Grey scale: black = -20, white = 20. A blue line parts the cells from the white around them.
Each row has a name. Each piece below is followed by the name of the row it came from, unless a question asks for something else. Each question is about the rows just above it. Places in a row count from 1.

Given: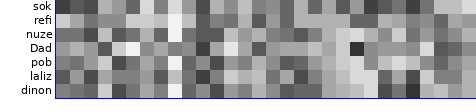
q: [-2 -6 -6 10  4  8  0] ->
nuze
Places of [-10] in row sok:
1 23 26
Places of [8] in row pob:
15 20
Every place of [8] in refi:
14 18 19 20 21 24
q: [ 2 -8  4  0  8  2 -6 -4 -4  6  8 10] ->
dinon

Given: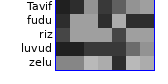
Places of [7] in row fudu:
5
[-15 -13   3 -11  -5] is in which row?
Tavif
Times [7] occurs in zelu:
2
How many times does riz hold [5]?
5
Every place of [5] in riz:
2 3 4 6 7
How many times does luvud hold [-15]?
2
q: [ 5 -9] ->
riz

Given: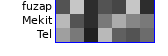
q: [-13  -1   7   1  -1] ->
Mekit
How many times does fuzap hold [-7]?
2
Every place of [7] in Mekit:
5

